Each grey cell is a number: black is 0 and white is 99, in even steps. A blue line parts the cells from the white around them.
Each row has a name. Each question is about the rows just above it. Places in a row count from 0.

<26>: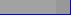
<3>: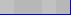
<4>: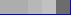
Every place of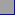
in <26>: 0 1 2 3
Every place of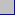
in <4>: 3
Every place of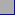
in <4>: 0 1
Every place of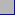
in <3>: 1 2 4
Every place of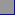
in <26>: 4
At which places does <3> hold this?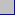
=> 0 3

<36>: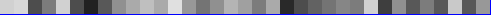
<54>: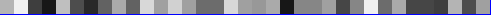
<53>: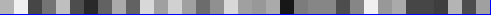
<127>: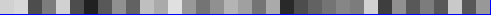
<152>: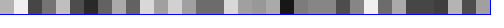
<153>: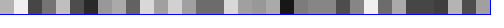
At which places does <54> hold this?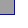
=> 11 13 17 23 34
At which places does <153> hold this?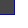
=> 2 29 30
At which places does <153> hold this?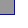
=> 7 18

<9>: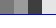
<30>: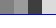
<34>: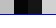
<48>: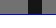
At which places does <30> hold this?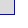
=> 3
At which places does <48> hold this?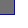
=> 0 1 3
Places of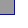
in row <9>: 1
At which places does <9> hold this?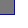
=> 0
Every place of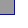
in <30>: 1

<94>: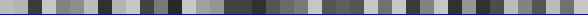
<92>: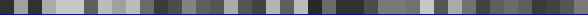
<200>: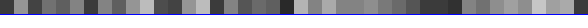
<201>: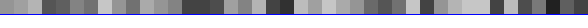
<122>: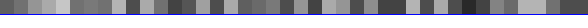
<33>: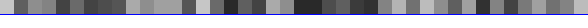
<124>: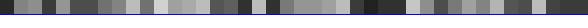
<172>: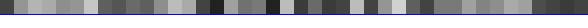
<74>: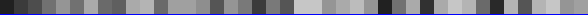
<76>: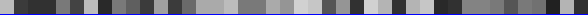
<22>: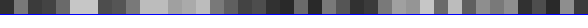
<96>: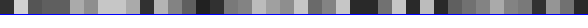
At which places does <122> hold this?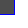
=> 9 15 20 25 30 32 40 41
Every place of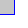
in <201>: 7 23 29 33 34
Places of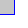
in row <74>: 21 22 32 39
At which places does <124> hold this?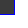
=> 3 25 40 41
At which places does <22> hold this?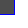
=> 7 18 38

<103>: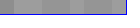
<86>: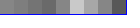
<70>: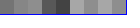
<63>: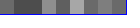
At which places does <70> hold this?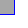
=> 5 7
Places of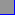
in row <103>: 3 4 6 7
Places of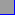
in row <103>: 1 2 5 8
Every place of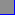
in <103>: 0
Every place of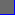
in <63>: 0 6 8

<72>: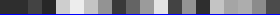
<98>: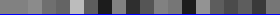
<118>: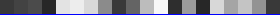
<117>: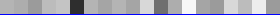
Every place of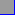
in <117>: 2 15 19
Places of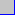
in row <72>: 6 15

